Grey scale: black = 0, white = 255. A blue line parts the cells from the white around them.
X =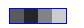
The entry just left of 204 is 131
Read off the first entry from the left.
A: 90
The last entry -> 204

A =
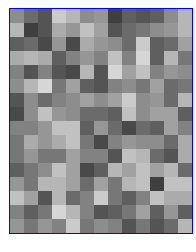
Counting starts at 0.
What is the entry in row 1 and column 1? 63
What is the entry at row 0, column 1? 107
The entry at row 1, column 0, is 182
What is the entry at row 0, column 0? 141
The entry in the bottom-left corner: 150
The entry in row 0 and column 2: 84
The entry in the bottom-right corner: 182
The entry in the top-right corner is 182
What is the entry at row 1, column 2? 84
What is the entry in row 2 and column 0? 95
